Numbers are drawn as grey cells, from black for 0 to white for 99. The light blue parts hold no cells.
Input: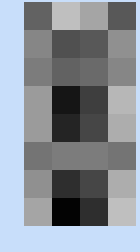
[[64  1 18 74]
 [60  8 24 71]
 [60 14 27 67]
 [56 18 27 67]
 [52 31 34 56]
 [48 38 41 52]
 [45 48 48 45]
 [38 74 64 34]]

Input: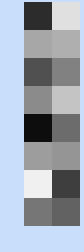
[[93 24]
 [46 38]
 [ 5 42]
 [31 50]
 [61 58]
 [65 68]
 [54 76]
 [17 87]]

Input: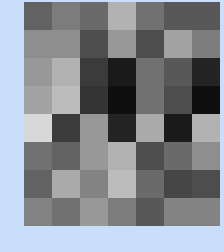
[[84 23 59 14 66 10 69]
 [44 38 59 69 30 41 55]
 [51 44 59 48 34 51 51]
 [38 48 41 69 44 34 34]
 [55 55 30 59 30 63 48]
 [38 66 51 73 41 27 30]
 [59 69 23 10 44 34 14]
 [63 73 20  6 44 30  6]]

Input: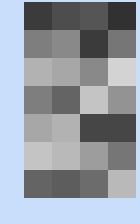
[[23 30 33 19]
 [39 36 42 72]
 [49 39 76 57]
 [49 53 23 46]
 [69 65 53 82]
 [65 69 27 27]
 [76 72 61 46]]

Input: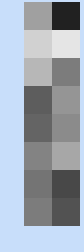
[[62 13]
 [45 28]
 [48 32]
 [71 48]
 [39 54]
 [36 58]
 [51 65]
 [81 89]]

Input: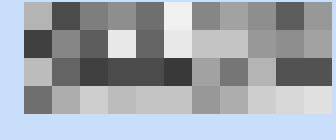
[[70 29 49 55 43 93 52 63 55 36 59]
 [73 39 25 29 29 22 63 46 70 32 32]
 [25 52 36 90 39 90 76 76 59 55 63]
 [43 67 80 73 76 76 59 67 80 84 87]]
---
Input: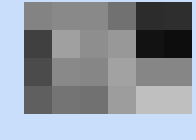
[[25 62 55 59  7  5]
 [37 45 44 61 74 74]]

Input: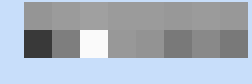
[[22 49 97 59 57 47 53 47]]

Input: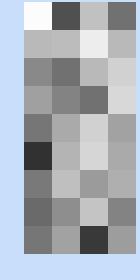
[[72 73 92 72]
 [62 51 44 84]
 [19 70 83 66]
 [41 55 76 51]]

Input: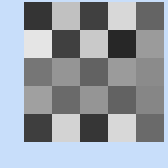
[[89 25 78 15 60]
 [62 41 58 38 52]]

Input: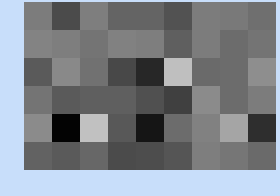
[[51 49 45 50 49 37 48 42 45]
 [45 35 37 37 31 25 54 42 48]
 [38 35 40 29 30 33 49 46 41]]

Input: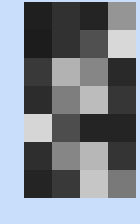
[[11 19 31 84]
 [17 49 73 21]
 [18 52 71 20]]

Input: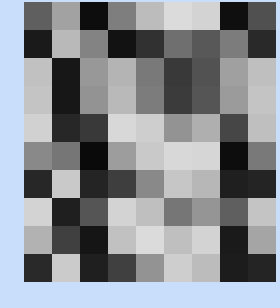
[[10 72 51  7 19 43 34 48 16]
 [76  9 57 72 48 23 33 60 76]
 [53 46  4 61 78 84 83  5 47]
 [82 12 33 82 74 46 58 37 76]
 [16 79 12 25 57 80 73 11 14]]
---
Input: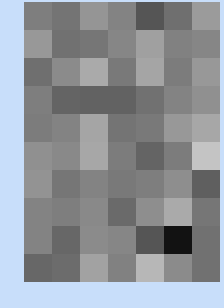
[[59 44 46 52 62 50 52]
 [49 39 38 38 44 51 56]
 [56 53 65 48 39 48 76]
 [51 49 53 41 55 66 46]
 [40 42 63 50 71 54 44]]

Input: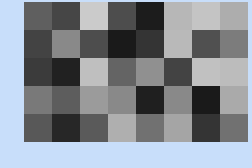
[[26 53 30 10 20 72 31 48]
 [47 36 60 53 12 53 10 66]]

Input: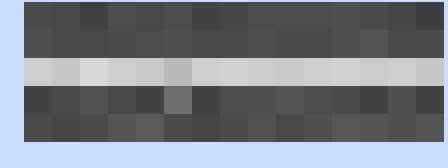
[[31 28 28 29 30 31 28 28 31 29 28 31 33 29 29]
 [26 29 32 28 26 42 26 30 31 33 30 29 26 31 26]]

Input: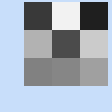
[[69 29 79]]

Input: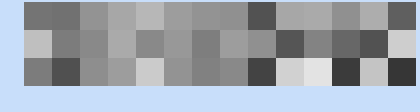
[[74 48 53 66 53 59 49 61 56 33 51 40 32 80]]

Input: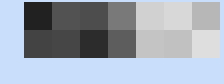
[[26 27 17 36 76 75 86]]

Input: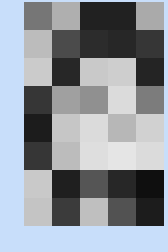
[[73 29 17 15 21]
 [21 62 56 85 48]
 [21 73 86 89 85]
 [76 23 74 32 11]]

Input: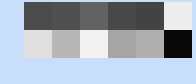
[[87 71 94 64 68  3]]

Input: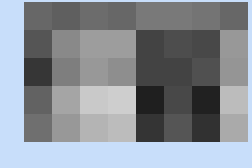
[[33 53 61 61 26 30 28 59]
 [38 64 78 80 12 28 13 73]]
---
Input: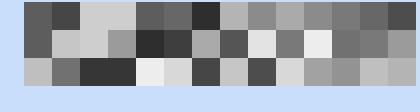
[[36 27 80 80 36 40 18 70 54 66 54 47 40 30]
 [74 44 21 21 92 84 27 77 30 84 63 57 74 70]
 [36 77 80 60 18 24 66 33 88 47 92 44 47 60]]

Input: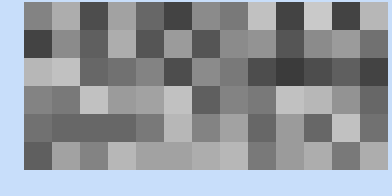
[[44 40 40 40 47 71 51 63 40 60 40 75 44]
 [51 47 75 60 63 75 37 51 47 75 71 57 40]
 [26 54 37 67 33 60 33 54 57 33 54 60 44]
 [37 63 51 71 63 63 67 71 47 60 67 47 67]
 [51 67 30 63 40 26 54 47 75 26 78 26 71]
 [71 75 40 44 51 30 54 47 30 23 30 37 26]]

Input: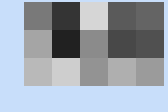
[[64 13 54 28 31]
 [47 20 83 35 39]
 [72 80 57 68 60]]

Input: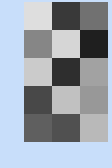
[[79 18 63]
 [86 22 44]
 [37 31 72]
 [28 75 59]
 [52 83 12]]

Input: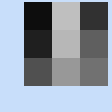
[[31 59 44]
 [12 71 37]
 [ 5 74 19]]

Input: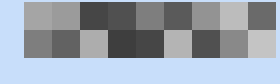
[[49 38 67 24 27 70 31 53 76]
 [64 60 27 31 49 35 57 73 41]]

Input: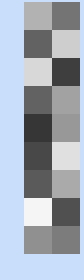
[[84 24]
 [95 31]
 [69 45]
 [56 48]
 [21 59]
 [38 63]
 [35 66]
 [38 80]
 [28 87]]
